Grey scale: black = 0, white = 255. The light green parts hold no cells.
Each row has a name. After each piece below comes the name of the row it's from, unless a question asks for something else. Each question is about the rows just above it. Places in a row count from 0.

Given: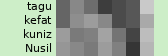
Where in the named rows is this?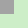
kuniz, 3
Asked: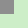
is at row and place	kefat, 1
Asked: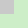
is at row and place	tagu, 6

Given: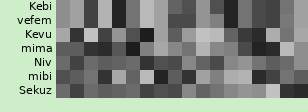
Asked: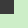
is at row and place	Kevu, 13
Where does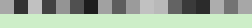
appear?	Kevu
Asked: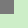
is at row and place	vefem, 16
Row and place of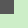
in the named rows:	mima, 4

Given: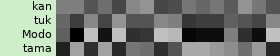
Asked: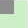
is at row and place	tama, 12
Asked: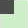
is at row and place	kan, 8

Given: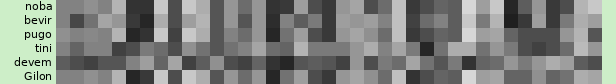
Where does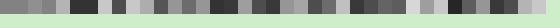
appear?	noba
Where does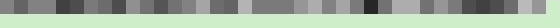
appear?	tini
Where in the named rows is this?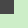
bevir, 1
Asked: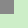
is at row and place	pugo, 2
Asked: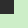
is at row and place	bevir, 15

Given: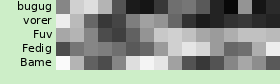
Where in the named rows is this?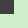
Fuv, 4
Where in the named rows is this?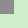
Bame, 14

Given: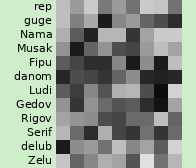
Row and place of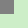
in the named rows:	guge, 1
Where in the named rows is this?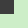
Ludi, 1
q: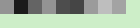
Musak
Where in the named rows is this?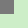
rep, 3
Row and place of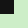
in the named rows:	Gedov, 7
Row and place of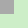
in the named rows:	guge, 2

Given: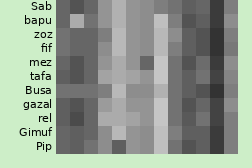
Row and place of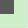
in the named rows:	rel, 9
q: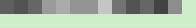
gazal
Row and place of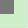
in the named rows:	fif, 12
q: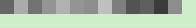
bapu
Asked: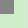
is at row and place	tafa, 12
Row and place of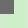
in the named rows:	mez, 10
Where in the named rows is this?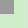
gazal, 3

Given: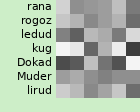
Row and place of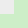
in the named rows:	kug, 4
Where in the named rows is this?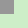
rana, 2

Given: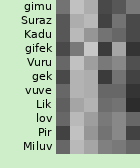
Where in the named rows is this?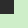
Lik, 5
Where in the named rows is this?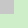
gifek, 2
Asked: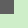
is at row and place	Lik, 0
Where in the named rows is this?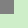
Miluv, 3
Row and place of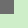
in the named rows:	Lik, 3
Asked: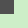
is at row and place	Vuru, 5

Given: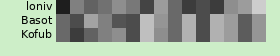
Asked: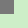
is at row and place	loniv, 5
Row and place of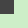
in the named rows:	loniv, 6
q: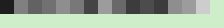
loniv
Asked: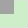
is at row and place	Basot, 2

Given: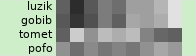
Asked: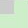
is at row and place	tomet, 1
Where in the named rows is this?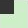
gobib, 1
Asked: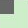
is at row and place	tomet, 7
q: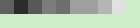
luzik

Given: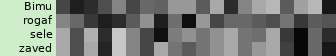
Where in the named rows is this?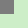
sele, 8
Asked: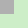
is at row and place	sele, 2
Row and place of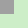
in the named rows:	Bimu, 17
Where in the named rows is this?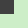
zaved, 16
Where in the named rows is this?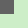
Bimu, 7
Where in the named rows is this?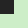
zaved, 3

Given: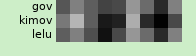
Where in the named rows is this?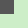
gov, 0
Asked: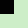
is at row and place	kimov, 7
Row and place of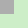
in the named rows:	kimov, 5
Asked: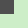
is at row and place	lelu, 2
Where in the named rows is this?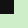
lelu, 3
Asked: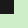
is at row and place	kimov, 3

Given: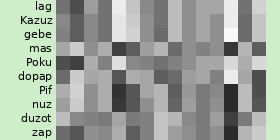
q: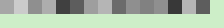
mas
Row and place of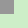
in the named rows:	Pif, 9
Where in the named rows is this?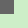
nuz, 8

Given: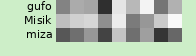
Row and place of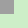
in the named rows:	miza, 6
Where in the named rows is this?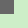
miza, 8
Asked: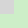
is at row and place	Misik, 2
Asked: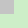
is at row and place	miza, 4

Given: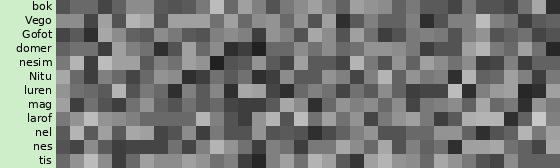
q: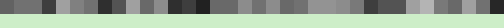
domer
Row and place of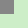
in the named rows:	luren, 11
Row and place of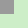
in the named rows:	luren, 31
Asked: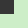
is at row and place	tis, 21
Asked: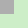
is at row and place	larof, 29
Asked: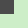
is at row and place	nel, 19

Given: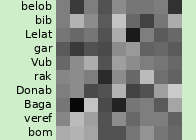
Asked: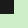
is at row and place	Lelat, 5
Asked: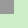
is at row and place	gar, 5
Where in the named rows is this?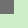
rak, 7
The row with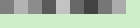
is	bib
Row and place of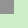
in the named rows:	bom, 6

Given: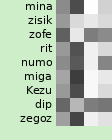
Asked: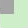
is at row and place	miga, 0
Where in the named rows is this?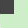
zegoz, 1
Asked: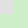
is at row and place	zegoz, 3
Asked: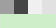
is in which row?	zegoz
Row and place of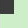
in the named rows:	miga, 1
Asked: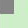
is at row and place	numo, 3

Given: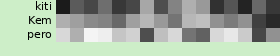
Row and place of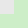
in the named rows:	pero, 12
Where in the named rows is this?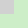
pero, 5
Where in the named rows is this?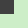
Kem, 14

